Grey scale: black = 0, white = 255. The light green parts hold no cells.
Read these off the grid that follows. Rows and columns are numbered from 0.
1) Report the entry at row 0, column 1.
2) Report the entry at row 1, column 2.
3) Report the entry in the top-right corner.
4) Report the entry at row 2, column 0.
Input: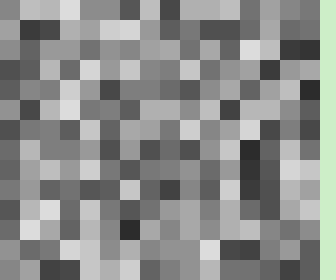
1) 190
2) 72
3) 120
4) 140

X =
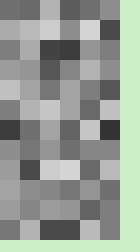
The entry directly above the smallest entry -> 192
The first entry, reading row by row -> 112
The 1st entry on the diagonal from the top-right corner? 142
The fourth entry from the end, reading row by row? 74
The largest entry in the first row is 179
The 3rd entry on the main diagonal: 67
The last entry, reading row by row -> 126
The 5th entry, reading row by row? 112
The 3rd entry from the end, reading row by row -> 74
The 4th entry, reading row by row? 93
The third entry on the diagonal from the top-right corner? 60
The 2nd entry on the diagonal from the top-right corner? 212
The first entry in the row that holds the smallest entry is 60
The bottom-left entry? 118

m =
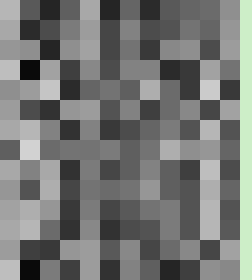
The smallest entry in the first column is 95
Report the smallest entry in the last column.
57
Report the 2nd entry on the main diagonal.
43
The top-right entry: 143
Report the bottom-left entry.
190
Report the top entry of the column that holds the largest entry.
89
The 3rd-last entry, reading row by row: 63
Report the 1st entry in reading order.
182
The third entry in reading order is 37
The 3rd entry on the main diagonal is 37
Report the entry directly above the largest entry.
182
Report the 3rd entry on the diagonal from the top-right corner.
143
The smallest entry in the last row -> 10
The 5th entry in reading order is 168
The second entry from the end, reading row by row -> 143
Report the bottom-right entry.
136
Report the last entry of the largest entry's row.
101
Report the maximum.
210
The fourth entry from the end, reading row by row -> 37
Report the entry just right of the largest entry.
107

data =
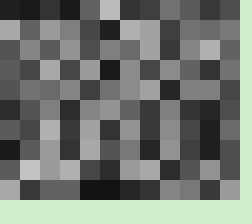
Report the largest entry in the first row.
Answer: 188
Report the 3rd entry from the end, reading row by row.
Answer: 120
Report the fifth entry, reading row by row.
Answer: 98
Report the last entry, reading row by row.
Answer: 154
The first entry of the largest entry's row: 91
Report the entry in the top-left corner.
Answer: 32
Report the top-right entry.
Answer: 78
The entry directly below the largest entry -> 57
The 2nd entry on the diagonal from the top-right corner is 106
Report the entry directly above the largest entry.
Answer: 91
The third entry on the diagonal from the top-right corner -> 133
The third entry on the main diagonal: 91
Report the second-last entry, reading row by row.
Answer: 57
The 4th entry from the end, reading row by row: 133
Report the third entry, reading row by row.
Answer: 51
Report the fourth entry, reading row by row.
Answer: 26
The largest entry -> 194
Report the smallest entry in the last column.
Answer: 70
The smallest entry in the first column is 26
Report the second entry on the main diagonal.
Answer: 98
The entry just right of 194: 154
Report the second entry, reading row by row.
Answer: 26
